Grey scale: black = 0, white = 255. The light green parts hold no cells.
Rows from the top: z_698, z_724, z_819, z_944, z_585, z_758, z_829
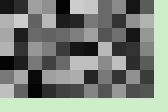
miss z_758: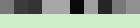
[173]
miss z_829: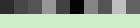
[77]
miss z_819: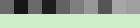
[112]
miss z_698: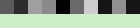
[198]
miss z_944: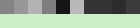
[15]

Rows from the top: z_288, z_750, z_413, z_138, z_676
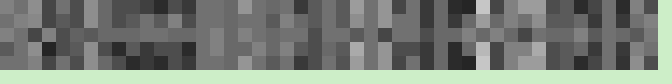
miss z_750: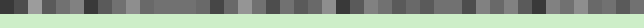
[136]
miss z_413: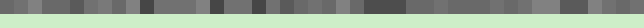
[98]
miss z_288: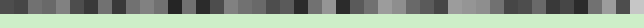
[64]
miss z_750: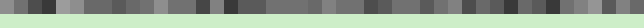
[136]
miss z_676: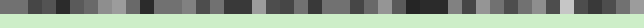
[51]
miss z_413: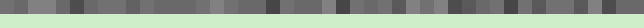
[121]
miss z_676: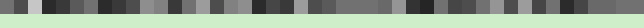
[83]

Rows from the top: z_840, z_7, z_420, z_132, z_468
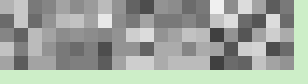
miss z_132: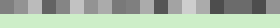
[212]
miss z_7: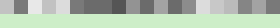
[115]
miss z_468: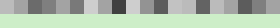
[171]
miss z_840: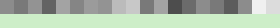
[179]
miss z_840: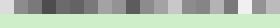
[155]

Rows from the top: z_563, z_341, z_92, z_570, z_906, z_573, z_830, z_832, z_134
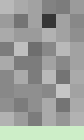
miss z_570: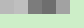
[136]
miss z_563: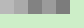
[162]
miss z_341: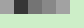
[155]
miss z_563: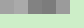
[185]
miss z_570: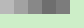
[191]
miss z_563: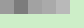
[130]
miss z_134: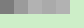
[149]

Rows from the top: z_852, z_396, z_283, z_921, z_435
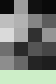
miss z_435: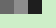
[36]
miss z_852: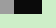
[17]
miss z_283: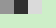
[172]

